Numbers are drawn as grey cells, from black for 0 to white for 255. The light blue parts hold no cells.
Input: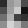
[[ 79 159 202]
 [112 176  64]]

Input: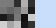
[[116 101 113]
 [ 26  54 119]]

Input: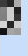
[[131 206  33]
 [128 206  53]]

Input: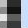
[[138  19  19]
 [228  94  94]]

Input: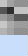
[[ 85  45 195]
 [155 134  89]]

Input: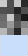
[[ 80  77  36]
 [106 201  70]]
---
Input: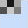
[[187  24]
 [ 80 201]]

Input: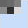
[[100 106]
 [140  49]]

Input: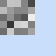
[[131 196]
 [187 154]]

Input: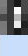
[[125  55]
 [117  55]]

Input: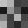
[[193 177]
 [ 26 147]]

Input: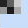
[[ 35  97]
 [153  28]]

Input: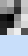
[[166 190]
 [141 124]]

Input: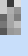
[[203  58]
 [204 173]]
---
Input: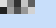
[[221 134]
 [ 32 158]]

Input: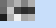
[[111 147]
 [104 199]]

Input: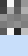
[[ 58 246]
 [ 66 171]]

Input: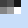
[[ 64  78]
 [133 161]]

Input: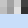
[[197 163]
 [189 156]]

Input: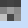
[[ 64  68]
 [133 158]]

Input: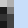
[[200 175]
 [ 27 122]]
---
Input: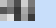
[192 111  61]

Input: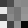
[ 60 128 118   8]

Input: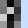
[124 202  76]

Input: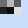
[109  13]

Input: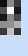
[ 13 249  72]

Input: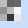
[189 186 233]
